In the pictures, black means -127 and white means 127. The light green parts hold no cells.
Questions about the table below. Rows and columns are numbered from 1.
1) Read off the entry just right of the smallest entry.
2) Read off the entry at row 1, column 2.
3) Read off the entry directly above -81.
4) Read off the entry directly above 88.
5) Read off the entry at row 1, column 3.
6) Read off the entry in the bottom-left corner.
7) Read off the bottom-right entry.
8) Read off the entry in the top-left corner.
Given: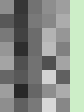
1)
-25
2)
-73
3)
-61
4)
14
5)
-13
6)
14
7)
7
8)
14

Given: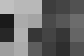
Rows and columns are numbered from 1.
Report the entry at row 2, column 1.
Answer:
-101
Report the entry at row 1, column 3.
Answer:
56
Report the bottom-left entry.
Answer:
30
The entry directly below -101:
-88
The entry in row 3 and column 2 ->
49
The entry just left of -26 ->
-73
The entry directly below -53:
-59

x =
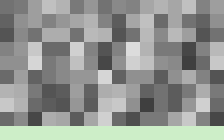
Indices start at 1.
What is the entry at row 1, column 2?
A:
-6
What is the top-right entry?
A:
30
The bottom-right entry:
-56
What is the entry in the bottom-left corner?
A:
-21
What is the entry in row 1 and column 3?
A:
30
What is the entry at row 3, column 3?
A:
-13
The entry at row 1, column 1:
-13
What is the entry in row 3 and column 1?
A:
-43
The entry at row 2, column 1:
-29
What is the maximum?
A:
92
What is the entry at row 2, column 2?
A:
16
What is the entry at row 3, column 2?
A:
9
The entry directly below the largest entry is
80

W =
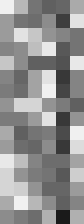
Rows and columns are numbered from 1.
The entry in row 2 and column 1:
27
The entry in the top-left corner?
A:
112
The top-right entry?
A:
42
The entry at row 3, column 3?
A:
70
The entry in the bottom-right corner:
48
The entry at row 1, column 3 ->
-11
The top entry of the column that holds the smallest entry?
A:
-25
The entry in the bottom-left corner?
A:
12
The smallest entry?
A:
-101
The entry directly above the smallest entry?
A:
-31
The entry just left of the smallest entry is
48
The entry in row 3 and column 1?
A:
27
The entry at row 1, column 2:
55
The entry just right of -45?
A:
104

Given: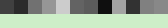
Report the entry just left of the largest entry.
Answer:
22
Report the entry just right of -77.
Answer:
0
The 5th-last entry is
-112
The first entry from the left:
-63

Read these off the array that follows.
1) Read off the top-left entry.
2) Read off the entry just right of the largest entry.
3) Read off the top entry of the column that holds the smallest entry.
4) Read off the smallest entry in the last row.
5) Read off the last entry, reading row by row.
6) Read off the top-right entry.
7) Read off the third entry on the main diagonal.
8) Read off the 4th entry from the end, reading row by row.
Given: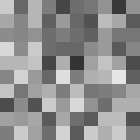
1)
75
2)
-31
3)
-17
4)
-37
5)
-2
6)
18
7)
18
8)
75

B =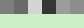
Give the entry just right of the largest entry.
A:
-73
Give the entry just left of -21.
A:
-1
